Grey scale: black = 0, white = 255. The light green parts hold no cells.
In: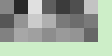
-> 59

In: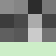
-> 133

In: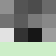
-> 84

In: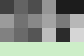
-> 149

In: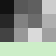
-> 88

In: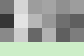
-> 164
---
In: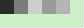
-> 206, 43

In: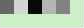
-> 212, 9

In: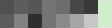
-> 198, 46

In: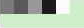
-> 251, 27

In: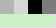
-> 214, 1

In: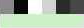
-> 255, 8

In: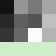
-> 251, 19

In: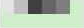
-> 227, 63
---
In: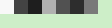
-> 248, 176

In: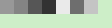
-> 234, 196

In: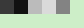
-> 218, 187

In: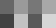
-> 214, 194

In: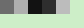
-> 188, 174

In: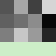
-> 213, 199
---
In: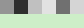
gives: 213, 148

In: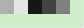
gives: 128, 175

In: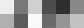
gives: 136, 175

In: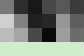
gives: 59, 187

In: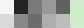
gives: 97, 217

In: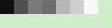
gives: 248, 15

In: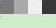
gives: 56, 120

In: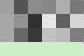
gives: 120, 167

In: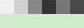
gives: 72, 240

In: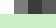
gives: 90, 252
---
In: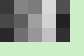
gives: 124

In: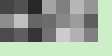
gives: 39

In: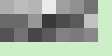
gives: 181

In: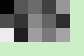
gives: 107

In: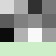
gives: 48

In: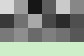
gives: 22
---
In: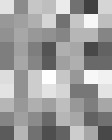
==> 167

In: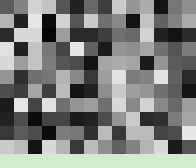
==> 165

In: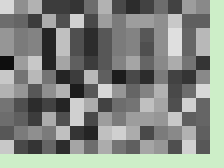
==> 101

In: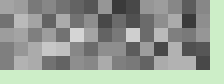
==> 150

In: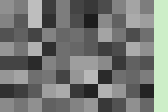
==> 125

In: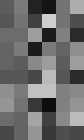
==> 149

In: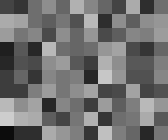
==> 150
